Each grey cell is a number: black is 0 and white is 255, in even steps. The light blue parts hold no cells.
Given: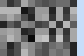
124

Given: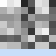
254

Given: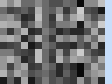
178

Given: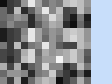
15

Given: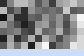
46

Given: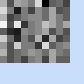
178

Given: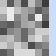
191
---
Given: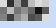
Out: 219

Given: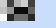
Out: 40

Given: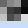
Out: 219

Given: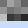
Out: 40

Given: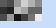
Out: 236

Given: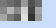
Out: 152

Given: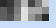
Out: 43
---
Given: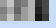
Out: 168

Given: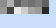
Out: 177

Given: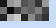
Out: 8

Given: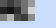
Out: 19

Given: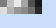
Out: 195

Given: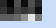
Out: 25

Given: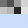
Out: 80
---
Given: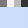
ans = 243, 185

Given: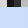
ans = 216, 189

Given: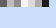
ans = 246, 219

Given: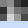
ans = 212, 169

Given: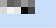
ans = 243, 230

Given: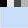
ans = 231, 182

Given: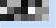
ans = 254, 225
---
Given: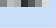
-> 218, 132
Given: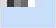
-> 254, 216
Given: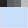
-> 188, 36
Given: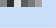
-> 164, 135
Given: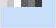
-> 58, 225
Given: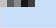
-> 63, 194
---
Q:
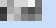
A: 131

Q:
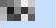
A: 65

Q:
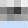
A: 141

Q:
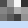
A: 90

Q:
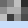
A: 60

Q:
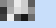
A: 77

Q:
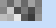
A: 89

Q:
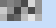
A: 190
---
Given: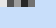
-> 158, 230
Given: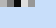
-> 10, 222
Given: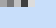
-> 193, 220
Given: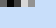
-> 60, 215
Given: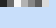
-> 179, 247
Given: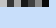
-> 24, 195
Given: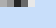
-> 38, 232
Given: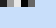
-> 231, 231
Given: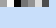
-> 116, 248
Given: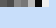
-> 119, 239
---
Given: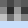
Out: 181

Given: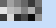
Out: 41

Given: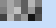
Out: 110

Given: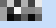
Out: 38

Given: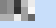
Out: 235

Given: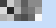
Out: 94
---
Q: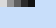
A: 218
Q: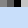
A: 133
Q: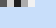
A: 87
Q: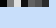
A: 2
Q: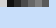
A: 210
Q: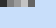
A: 45
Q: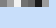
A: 128
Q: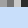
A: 161
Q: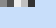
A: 138
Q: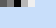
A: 91
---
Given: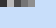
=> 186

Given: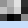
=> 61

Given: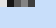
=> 21

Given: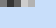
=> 53

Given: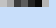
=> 93

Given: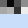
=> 167

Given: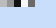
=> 149

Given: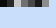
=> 112

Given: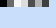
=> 220

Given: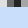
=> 223
